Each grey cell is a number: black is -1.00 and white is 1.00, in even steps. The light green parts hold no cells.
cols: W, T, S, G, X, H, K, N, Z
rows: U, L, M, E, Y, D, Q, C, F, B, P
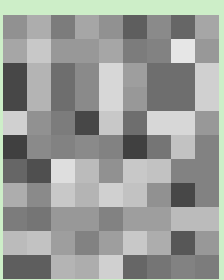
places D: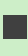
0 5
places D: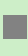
2 4 8
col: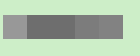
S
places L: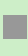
2 3 8
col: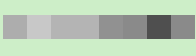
T
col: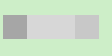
X
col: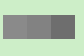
K

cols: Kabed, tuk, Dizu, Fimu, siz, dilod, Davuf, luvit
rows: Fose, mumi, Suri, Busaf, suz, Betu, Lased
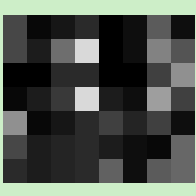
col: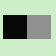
Kabed
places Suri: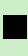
0 1 4 5

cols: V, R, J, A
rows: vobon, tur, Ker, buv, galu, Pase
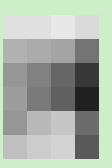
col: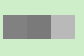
R
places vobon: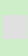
0 1
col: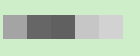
J
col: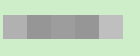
V
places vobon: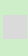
3

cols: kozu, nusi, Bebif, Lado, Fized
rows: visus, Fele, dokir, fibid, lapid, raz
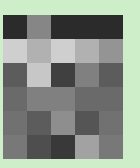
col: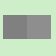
Bebif
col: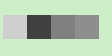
Bebif
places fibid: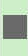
0 3 4
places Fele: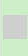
0 2
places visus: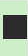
0 2 3 4
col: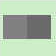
Lado

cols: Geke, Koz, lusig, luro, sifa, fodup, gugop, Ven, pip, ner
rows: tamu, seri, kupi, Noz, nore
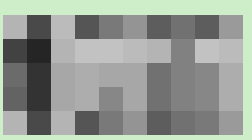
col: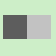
pip
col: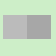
fodup
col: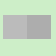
ner
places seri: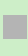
2 6
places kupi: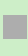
3 9

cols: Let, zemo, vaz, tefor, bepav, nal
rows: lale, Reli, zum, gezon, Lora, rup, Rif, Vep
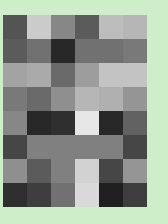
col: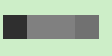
vaz
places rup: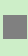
1 2 3 4
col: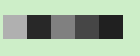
bepav
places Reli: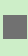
1 3 4

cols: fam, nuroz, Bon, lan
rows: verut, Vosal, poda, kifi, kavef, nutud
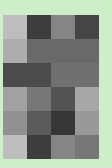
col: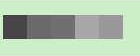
lan
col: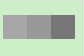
lan
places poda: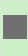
2 3
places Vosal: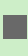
1 2 3

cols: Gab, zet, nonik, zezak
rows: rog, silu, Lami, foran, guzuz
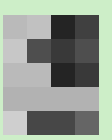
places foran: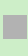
0 1 2 3
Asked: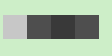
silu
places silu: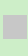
0
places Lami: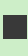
3
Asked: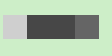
guzuz
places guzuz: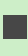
1 2
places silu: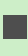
1 3

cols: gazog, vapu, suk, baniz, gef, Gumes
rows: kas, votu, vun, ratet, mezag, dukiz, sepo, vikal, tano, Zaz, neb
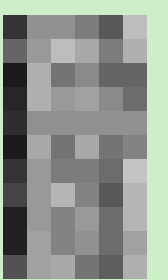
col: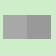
vapu
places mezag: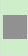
1 2 3 4 5

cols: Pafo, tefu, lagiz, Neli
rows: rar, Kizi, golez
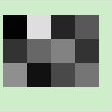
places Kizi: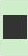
0 3
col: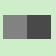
lagiz

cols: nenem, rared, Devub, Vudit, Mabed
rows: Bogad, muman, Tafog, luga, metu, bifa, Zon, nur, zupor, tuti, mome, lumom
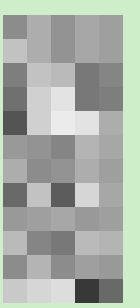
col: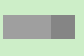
Mabed
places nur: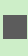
2

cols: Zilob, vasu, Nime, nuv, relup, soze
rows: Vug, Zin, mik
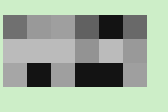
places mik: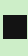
1 3 4
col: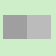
Nime
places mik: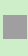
2 5
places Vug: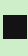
4
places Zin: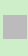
0 1 2 4
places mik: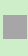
0

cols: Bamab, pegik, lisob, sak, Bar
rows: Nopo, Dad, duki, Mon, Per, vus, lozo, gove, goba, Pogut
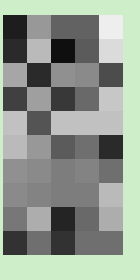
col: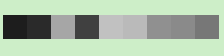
Bamab
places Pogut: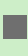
1 3 4
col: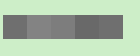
sak
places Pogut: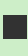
0 2
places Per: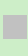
0 2 3 4
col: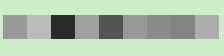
pegik
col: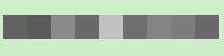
sak

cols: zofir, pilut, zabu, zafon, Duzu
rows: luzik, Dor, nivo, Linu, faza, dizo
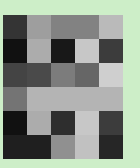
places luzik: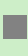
2 3
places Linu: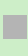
1 2 3 4

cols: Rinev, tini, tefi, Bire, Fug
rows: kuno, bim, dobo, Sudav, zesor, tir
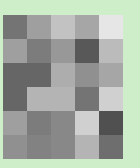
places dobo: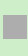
2
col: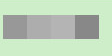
tefi

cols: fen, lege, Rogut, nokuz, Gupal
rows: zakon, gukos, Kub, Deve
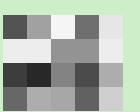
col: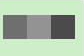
nokuz
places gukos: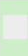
0 1 4

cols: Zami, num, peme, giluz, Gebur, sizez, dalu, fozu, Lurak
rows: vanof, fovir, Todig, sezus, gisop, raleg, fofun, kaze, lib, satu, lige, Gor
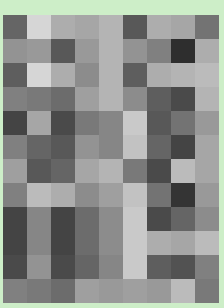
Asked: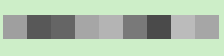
fofun
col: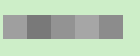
giluz

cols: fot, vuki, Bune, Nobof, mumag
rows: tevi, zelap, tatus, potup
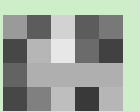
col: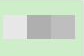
Bune
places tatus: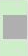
1 2 3 4
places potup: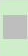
2
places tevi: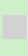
2

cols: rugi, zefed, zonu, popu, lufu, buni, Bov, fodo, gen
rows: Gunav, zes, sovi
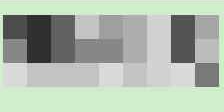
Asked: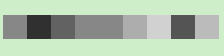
zes
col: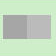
gen
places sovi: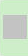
1 2 3 5
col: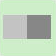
popu
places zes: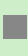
0 3 4

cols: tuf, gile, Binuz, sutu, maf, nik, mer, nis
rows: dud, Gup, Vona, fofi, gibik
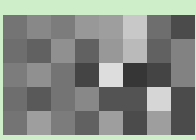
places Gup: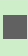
1 3 6
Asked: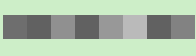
Gup
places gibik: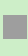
1 4 6
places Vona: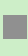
1

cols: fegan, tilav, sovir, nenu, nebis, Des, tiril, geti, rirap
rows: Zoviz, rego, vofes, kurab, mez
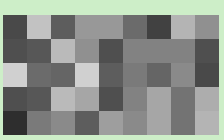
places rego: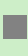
5 6 7
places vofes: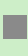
7

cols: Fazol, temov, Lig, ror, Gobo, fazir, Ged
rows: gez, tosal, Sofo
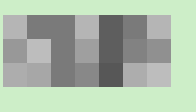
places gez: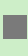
1 2 5
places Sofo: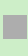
0 5
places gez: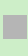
0 3 6
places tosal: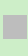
1
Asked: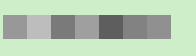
tosal

